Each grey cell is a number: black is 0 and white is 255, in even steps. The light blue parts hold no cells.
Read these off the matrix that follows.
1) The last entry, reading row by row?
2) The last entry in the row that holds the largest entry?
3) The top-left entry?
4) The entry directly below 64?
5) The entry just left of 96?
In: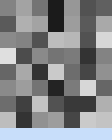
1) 195
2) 131
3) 131
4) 51
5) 82

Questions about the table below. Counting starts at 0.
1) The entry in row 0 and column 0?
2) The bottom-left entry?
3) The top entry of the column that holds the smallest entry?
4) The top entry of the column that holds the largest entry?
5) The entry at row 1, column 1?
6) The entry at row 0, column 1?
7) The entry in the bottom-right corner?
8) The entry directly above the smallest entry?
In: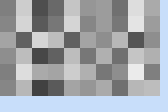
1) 127
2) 134
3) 78
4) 221
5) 213
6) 205
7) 189
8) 170

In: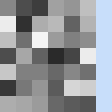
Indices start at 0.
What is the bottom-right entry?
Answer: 84
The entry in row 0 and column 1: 77
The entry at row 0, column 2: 61
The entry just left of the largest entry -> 112
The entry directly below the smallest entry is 104
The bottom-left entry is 173
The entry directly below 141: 236
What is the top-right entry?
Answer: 191
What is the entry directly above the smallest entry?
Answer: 155
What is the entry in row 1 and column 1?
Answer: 48
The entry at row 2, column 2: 244
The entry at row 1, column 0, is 236
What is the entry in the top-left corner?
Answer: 135

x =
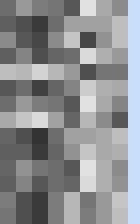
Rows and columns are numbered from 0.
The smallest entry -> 51
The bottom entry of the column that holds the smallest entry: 58
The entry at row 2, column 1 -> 87
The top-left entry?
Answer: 109
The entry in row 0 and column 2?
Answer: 124
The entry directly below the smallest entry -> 58
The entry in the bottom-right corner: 190
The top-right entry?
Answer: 139
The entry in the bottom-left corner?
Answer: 117
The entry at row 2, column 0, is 139
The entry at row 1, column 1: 79
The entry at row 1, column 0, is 95
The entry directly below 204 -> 225
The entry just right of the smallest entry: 109
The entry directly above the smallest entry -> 218
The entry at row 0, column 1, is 153

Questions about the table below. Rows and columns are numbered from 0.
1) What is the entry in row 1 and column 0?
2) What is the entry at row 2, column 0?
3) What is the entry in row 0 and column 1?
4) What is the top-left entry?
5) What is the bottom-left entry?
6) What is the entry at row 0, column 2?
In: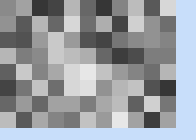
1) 146
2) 89
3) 162
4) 138
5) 188
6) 54

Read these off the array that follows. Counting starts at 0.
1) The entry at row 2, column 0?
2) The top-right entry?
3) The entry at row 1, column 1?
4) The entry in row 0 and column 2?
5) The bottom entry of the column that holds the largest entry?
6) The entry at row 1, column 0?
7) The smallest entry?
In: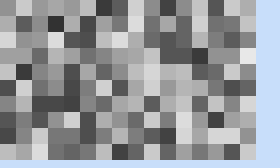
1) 214
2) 174
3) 92
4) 153
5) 202
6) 174
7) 50

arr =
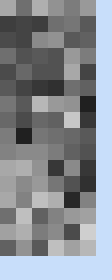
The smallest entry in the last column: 32
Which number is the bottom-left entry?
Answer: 97
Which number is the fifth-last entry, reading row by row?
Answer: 146
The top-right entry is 153
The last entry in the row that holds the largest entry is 207
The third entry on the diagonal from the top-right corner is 146
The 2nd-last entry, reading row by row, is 161
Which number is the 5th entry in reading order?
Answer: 124
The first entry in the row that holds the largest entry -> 161
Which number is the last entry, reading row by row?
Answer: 183
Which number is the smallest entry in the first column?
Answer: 62
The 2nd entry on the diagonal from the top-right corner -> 118
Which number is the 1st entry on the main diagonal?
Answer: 168
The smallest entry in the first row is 111
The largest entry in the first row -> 175
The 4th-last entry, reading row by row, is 89
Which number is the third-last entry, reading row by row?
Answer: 191
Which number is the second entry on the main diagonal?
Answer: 68

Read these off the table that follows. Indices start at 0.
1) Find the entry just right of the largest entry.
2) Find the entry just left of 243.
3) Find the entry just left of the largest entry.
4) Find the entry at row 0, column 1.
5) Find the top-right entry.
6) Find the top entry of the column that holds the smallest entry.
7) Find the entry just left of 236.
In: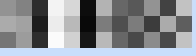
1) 209
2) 45
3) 45
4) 131
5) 193
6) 14
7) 29

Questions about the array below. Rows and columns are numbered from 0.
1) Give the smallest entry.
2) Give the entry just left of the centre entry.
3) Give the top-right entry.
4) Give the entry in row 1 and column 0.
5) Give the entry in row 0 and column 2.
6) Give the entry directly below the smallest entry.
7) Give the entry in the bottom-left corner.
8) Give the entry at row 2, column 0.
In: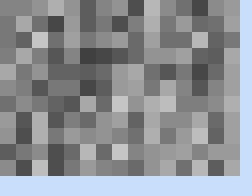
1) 64
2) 93
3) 154
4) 120
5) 147
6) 93
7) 139
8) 120

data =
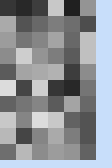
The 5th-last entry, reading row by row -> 184
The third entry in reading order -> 61
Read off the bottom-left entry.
110
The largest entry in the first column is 220
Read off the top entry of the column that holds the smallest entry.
32
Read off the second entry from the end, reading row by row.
148
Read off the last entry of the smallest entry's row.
148
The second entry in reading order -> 40
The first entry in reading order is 54
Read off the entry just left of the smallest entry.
200
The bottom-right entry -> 98
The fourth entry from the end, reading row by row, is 140
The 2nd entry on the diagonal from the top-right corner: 110
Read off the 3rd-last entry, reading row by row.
156

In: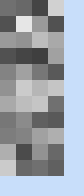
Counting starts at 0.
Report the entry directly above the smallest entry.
189
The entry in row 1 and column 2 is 154
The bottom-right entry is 96
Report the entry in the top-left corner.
112
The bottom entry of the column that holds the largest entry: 104
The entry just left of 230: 81
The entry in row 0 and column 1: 104
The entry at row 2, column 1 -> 146
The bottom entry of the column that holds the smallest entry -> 112
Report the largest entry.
230
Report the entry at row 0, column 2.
69
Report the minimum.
63
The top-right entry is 209

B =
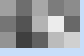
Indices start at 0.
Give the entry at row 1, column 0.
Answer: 117
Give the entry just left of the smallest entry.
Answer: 147
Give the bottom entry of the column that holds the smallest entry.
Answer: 63
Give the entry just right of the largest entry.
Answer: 104
